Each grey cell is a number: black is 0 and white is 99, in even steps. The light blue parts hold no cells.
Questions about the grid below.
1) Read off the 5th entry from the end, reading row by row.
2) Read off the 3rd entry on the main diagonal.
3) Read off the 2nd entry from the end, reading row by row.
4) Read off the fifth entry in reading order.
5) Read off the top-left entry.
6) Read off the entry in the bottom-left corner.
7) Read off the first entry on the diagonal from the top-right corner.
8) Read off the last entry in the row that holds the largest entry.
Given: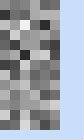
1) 43
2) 93
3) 30
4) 39
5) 56
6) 39
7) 43
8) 61

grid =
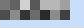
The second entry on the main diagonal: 54
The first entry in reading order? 46
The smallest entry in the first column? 30
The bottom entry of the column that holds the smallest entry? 16

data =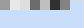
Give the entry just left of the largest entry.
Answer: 60
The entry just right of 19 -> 51

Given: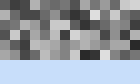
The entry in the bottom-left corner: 65
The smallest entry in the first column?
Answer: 32
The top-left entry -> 36
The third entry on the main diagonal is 69
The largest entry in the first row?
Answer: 82
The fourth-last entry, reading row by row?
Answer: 86
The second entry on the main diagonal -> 41
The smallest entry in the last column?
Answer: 16
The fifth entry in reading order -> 46
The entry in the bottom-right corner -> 46
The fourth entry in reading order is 69
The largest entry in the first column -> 69
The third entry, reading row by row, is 28
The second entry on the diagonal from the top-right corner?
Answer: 46
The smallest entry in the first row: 24

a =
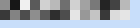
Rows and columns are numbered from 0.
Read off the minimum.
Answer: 9
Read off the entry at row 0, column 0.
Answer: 55
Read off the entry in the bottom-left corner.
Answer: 22
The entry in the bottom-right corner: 89
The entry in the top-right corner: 72
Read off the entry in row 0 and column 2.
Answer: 93
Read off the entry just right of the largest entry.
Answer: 35
